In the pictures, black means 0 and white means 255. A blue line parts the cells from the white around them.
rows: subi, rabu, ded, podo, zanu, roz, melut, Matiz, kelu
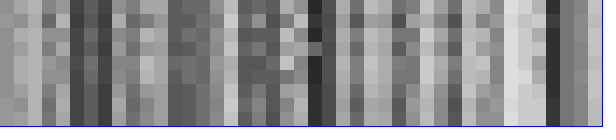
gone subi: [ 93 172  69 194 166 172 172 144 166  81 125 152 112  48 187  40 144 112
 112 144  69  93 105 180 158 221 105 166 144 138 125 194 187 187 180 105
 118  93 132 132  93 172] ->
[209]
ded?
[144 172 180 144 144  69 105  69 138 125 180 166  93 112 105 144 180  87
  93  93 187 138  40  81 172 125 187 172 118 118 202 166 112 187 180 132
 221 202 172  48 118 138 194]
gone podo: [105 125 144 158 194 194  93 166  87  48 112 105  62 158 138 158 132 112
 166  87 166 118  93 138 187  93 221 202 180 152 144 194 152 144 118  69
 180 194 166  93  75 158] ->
[99]
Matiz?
[152 144 180 112 172  69  93  62 166 105 132 158  87  93 112 132 202 105
 132  87 132 180  48  75 158  93 166 158  87 152 180 138  81 180 138 152
 215 202 202  55 118 132 187]
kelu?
[152 158 180 118 166  69  93  62 158 112 138 158  87  93 112 138 194  93
 125  81 144 172  48  75 166 105 172 166  93 144 187 138  87 187 144 144
 221 202 202  55 118 132 187]

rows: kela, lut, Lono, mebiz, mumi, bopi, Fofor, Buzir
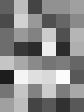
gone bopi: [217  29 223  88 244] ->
[251]
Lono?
[109 153 130 204  80 181]
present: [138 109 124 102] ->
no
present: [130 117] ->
no
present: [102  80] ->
no
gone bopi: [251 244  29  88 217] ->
[223]
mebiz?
[109  55  43 237  43 175]

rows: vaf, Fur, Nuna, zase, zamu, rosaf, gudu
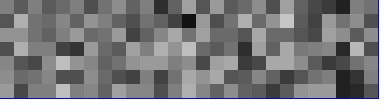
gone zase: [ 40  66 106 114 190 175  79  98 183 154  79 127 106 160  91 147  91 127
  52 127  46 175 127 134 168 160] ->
[121]
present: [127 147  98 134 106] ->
no
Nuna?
[147 147 114  98 127 154 106 114 154  66  98 134 168 114 160 106 106  85
 168 106 106  85  72 160 141  91 141]

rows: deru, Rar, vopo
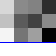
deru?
[215 138 130  45]
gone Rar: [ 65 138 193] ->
[91]
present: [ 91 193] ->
no
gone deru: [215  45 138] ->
[130]

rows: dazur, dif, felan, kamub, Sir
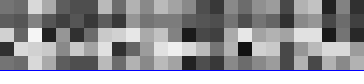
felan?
[209 101 245  34 150  48 108 201 209 231 170 194 130  26  72  64 170 231
 163 178 163 225 225  26 116  40]
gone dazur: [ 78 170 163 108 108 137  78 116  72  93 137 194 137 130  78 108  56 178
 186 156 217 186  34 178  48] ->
[144]
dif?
[ 93  85 130  85  64  85  56  93  56 150 116 124 124  93  85  78 116  78
 116 101  48 137 150  72 108  64]
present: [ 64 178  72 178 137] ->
no
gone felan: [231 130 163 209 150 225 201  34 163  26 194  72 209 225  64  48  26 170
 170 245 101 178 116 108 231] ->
[40]

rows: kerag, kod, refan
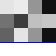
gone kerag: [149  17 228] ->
[235]
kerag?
[228 235 149  17]
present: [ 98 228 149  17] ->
yes
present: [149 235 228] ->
no
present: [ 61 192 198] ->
yes

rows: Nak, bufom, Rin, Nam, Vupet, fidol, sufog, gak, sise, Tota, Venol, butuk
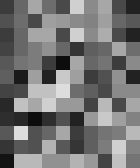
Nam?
[ 67 103 124 145 103  53  95 103 167 109]
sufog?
[ 67  73 193 193 221 109  95  73 138 138]
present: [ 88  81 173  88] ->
no
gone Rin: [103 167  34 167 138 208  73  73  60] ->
[173]
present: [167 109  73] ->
yes

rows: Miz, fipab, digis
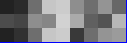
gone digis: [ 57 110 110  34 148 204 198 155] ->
[49]
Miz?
[ 34  42 110 198 204 142 110 148 103]
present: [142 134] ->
yes
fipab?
[ 76  69 142 134 210 170  96  83 183]
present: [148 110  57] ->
no

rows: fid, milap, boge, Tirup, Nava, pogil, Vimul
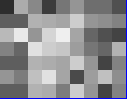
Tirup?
[130 102 225 205 198 157 118 102 178]
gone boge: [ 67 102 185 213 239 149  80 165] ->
[233]

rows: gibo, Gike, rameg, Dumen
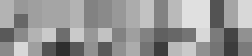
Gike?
[179 103 159 165 165 179 130 138 152 172 194 130 186 224 224  83 165 216]
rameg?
[ 89 138 179 202 109 202 152 194 130 159 130  96 103 116 216 123  68 145]
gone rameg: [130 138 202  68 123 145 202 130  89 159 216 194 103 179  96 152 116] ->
[109]
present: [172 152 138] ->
no
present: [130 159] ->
yes

